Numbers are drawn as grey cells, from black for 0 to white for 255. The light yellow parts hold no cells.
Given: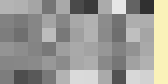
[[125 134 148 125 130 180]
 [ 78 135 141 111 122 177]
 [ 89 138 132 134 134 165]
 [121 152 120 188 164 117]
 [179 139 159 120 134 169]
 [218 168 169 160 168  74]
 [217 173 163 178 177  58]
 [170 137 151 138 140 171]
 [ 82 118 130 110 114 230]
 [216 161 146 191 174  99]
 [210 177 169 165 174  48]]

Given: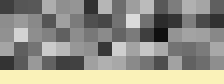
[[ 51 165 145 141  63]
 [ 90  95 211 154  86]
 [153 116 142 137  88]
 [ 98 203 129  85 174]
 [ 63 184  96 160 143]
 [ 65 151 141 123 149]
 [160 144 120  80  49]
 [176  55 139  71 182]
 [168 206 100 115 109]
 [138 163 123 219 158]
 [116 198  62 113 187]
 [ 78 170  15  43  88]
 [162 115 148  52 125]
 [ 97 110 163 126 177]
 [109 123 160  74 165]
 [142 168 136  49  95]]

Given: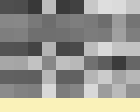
[[139  97 167  83 126 135  79]
 [130  96 165  82 128 136  77]
 [127  95 194  68 111 121  56]
 [216 182 135 180 111 109 189]
 [124  96 191  71 112 121  58]
 [133  97 184  74 117 126  65]
 [216 181 113 188 124 122 200]
 [156 203  93 218 122 109 222]
 [186 163  59 195 160 155 219]
 [144 183 102 194 126 116 198]]

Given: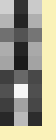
[[ 40  62  81  63 164 173 112 180 208]
 [186 162 247 104  26  36  83  37  51]
 [ 44  71  79  72 163 169 117 175 202]]

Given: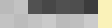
[[195 186]
 [188 194]
 [195  81]
 [202  71]
 [187  80]
 [191  78]
 [203  60]]

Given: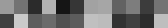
[[ 64 155]
 [202 115]
 [ 93  43]
 [107 178]
 [ 80  21]
 [ 92  54]
 [192 162]
 [188 166]
 [ 50  98]
 [ 64 125]
 [ 44  60]
 [190 115]]

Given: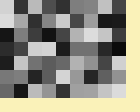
[[103 120  29  44  21 219 210]
 [ 22 126 196  68 126 168  52]
 [187  36 114 207  61  48 186]
 [148  93  92 211  18 133  78]
 [ 51 212 104  28  69 203  49]
 [160 152 178 113 179  71 126]
 [162  38 145 113 220 157 131]
 [196  96  69  40 197  25 193]
 [219 146 208  11  61  27  69]]

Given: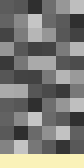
[[131  89  98  93 171  86  57 150  68  99  92]
 [195  46 138  87 168  67 119  87 124 137  86]
 [119 106 197  47  86  66 170  65 182 197  47]
 [ 90 145 106 110  74 122 170  68 150 105 110]
 [ 52 194  90 150  58 181  86 123  87  90 151]
 [ 88  96  47 191 120 154  76 182  66  47 190]]
